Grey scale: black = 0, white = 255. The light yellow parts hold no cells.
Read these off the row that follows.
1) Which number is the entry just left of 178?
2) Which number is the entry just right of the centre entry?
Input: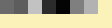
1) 127
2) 4
